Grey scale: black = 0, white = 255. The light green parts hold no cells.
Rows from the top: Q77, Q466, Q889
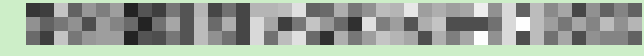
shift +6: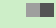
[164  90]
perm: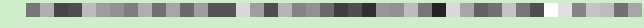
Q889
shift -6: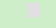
[218]
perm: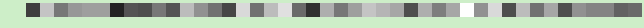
Q889
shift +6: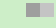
[164 202]
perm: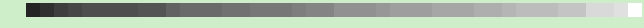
Q466

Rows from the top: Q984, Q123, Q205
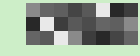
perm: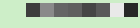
Q984
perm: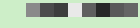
Q123
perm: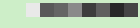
Q984

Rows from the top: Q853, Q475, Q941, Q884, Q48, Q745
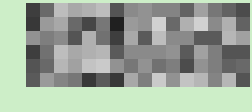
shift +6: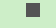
[90]
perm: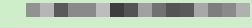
Q884
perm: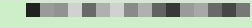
Q475
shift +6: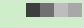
[ 68 119 195 174]
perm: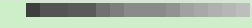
Q884

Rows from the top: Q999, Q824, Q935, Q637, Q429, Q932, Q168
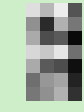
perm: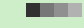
Q168
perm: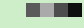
Q429
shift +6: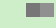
[125 150]
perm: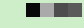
Q935
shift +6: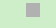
[183]
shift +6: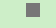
[125]

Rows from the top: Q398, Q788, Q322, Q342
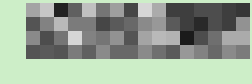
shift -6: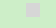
[208]
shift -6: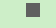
[90]

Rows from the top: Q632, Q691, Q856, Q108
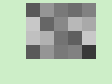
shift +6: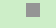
[155]
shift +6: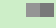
[155 127]
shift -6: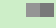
[143 115]

